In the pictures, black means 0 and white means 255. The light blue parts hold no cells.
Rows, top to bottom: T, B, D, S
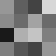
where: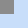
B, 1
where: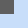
T, 2
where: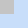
D, 3

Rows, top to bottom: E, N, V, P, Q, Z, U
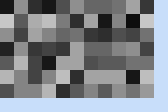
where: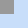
U, 11
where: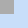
N, 3
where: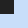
P, 1
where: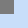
N, 5

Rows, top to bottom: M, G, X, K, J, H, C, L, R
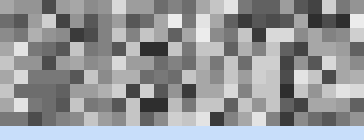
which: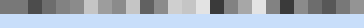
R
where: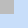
L, 13

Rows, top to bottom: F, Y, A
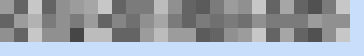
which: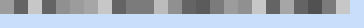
F
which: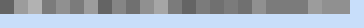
Y
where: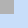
Y, 3
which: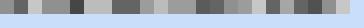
A
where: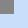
Y, 9

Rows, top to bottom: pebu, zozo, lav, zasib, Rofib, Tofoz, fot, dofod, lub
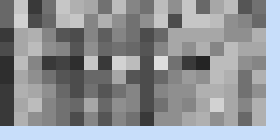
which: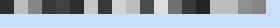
Rofib
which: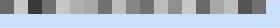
pebu
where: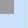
Tofoz, 14
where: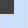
Rofib, 5
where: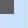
lav, 8

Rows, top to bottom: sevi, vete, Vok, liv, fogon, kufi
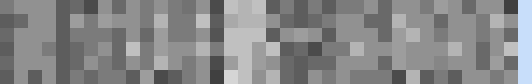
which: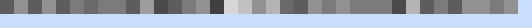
kufi
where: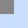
fogon, 32
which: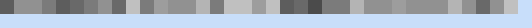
liv
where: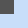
Vok, 16
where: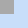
vete, 17
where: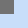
sevi, 14

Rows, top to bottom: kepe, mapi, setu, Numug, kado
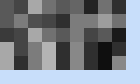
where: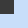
setu, 1
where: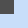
mapi, 3

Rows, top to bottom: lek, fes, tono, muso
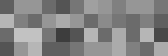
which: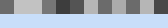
tono
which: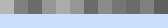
fes
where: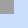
lek, 7
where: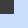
tono, 5
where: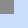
fes, 8

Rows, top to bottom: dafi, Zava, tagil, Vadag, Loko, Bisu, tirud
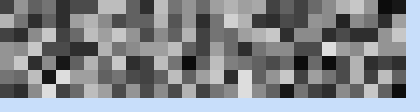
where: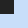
Zava, 25
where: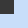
Zava, 19
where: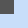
Zava, 13
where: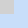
Zava, 17
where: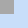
dafi, 19
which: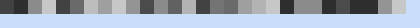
tagil
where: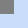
Loko, 17

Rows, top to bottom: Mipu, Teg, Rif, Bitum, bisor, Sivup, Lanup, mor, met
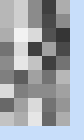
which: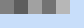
Sivup
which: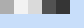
Rif
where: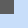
Sivup, 2
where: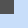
Rif, 4
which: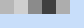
Mipu
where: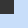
Rif, 5
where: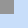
mor, 5

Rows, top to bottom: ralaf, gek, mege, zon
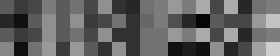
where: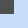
gek, 13
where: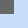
gek, 11
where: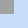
zon, 19
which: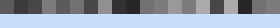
ralaf
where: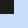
zon, 14
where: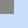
zon, 1

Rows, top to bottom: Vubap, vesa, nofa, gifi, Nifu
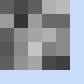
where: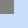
gifi, 4
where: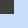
Nifu, 5

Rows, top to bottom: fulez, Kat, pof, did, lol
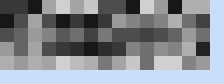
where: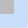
lol, 6
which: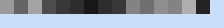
did
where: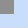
did, 12
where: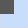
pof, 5
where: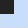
did, 15

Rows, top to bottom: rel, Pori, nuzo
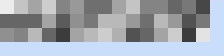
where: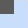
Pori, 5
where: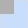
nuzo, 9

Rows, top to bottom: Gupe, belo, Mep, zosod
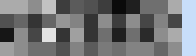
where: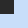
Mep, 11
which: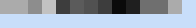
Gupe
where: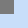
zosod, 8
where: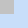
Gupe, 4
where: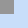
belo, 5

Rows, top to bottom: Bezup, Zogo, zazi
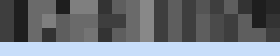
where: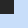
Bezup, 20
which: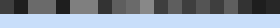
Bezup
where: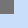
zazi, 7
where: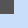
Bezup, 15

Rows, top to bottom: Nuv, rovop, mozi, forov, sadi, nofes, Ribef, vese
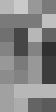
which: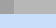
Ribef
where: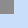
nofes, 1
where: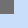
mozi, 1
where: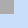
vese, 2
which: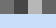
mozi
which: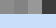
nofes

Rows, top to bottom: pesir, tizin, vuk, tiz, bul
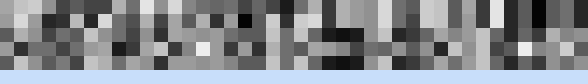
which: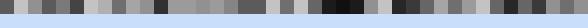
bul
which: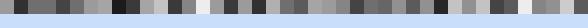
tiz
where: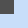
tizin, 10
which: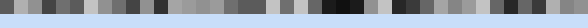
vuk
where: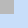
tizin, 6
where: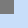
bul, 5

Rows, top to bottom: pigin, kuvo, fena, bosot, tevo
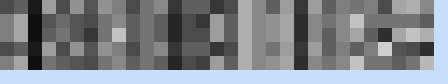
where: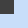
tevo, 15
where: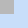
tevo, 31
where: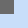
kuvo, 5

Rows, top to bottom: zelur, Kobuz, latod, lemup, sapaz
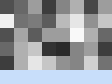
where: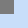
Kobuz, 3
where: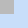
Kobuz, 5
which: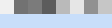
Kobuz
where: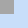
latod, 2
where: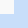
latod, 6
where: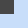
zelur, 7

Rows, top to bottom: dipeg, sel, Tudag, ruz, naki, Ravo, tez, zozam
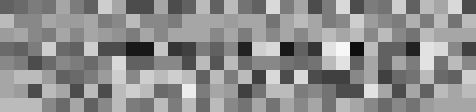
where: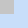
ruz, 12
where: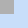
sel, 30
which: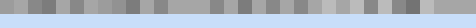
Tudag
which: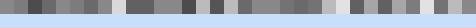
naki
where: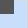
naki, 16
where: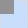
Tudag, 9

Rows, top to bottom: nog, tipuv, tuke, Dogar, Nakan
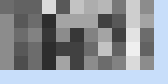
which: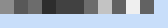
Dogar
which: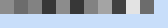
tuke
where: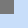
nog, 9
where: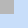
nog, 8
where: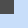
Nakan, 2
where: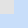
tuke, 10

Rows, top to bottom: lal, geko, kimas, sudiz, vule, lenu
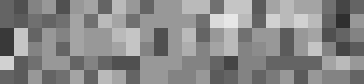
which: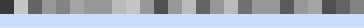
kimas
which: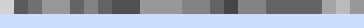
vule
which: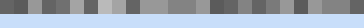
lenu
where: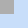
sudiz, 14
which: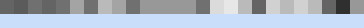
geko
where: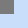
lenu, 20
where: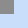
sudiz, 19

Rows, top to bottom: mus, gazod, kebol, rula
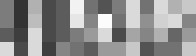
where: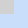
gazod, 12
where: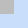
gazod, 3
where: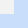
mus, 6
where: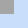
kebol, 10
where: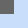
kebol, 13
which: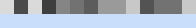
rula

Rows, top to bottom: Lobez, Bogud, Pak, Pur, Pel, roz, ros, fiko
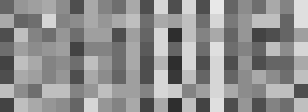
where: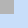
Pel, 12
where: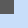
Pur, 11
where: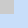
ros, 13
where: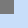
Bogud, 17

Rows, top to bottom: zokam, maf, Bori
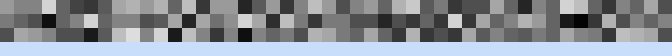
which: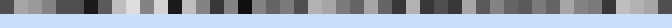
Bori
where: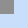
maf, 17
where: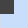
zokam, 6
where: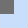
maf, 16
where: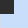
maf, 20
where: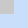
zokam, 30

